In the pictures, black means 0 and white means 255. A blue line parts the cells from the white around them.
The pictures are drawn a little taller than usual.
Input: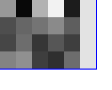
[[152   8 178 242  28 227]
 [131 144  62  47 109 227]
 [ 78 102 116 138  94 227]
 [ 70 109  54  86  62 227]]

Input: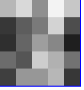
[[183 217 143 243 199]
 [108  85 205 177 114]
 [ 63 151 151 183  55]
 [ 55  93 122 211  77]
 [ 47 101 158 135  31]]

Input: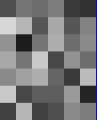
[[215 181  86 168  86 131]
 [201  71  94  94 154  36]
 [168 117 201  71 146 109]
 [146  28 117 174 109 138]
 [138 161 174 101  58 187]
 [ 79 117 109 125  58  50]
 [ 65 181  65  79 138 125]]

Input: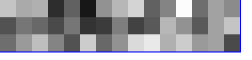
[[196 170 176  45  97  23 146 183 212  97 132 252 110 162 139]
 [110 154 190 132  82 204 104 146 218 233 176 204 154 162  74]
 [ 82 118 104  74 118  51  59 126  66  89 183 146  89 162 196]]

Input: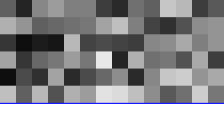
[[191  96 184  82 176 156 226 219 191 141  89 112 205 119]
 [176 148  96 104 112 119 163 191 127  67  48  82 141 148]
 [163  54 104 119 156 119 232  36 176 112 119  82 169  61]
 [ 96  36 135 156 127 127  61  42 112  96 198 184  61  89]
 [ 54  14  28  22 184  67  75  67  61 135 141 169 127 148]
 [ 14  75  48 163  42  75 104 141  42 135 198 205 148 169]]

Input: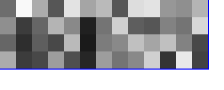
[[172  60  72 157  79  38 157 116 137 208  52 233  66]
 [143  60 102 180 137  32 116 208  94  86 130 116 215]
 [109 249 172  86 227 165 186  86 221 227 151 143 180]
 [102  46  94  72 186  26 124 137 192 165 192 130  72]]
